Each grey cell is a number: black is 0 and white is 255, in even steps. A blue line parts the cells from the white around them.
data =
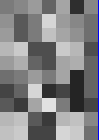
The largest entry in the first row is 165
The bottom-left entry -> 193
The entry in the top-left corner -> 123
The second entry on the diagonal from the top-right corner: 135
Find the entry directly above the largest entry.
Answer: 46
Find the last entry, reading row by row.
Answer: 111
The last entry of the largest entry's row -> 68
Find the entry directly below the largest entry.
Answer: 58
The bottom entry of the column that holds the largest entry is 68
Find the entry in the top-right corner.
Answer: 135
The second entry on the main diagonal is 89
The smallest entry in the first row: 46
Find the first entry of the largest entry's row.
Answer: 89
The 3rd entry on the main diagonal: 123
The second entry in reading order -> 135

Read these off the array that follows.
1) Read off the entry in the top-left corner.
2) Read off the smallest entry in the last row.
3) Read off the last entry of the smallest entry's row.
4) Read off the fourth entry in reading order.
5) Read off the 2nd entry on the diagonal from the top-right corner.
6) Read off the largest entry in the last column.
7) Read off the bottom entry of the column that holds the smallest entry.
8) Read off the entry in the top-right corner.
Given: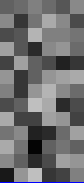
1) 97
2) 24
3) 97
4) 107
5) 137
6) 170
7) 191
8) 137

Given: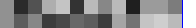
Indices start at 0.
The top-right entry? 124
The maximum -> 206
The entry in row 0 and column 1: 42
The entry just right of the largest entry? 186
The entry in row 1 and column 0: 145

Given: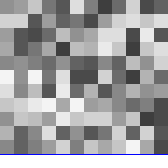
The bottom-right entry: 74
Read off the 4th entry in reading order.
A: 118
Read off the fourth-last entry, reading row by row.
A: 198
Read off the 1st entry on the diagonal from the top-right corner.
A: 98
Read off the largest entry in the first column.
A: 244
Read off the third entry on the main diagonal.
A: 74
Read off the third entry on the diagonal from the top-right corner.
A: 74
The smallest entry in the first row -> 62
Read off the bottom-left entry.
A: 136
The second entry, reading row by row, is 157
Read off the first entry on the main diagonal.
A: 145
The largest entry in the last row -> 244
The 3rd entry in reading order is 198

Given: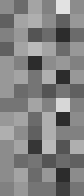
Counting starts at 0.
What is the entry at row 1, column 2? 175
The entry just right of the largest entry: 140
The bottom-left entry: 129
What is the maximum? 226
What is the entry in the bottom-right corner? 117
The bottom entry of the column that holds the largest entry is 64
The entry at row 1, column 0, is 96
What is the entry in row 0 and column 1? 107
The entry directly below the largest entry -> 96
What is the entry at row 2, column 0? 129
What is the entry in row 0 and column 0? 140

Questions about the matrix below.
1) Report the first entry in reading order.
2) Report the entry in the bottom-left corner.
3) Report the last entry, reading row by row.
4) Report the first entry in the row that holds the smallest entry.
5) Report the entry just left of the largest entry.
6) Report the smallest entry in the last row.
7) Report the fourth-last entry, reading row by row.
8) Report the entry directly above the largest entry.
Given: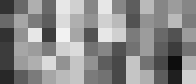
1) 50
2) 40
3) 208
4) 60
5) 60
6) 31
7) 175
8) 219

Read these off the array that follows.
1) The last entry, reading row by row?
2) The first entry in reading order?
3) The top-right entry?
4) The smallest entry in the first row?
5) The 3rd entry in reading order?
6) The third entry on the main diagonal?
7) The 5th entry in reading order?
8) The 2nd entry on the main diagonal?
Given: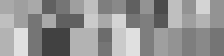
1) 117
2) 169
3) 147
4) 75
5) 169
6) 117
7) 117
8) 159

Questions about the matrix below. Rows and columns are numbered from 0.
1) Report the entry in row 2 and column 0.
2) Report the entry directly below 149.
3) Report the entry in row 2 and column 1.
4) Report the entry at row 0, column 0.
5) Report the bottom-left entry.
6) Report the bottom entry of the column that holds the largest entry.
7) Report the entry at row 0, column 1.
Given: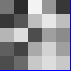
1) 181
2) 231
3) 221
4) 118
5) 77
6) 200
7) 43

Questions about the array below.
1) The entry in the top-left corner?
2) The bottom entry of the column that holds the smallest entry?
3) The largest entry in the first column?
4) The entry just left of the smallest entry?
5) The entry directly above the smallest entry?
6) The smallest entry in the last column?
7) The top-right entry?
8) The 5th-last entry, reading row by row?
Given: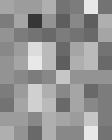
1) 165
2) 105
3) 175
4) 165
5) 156
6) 105
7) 115
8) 175
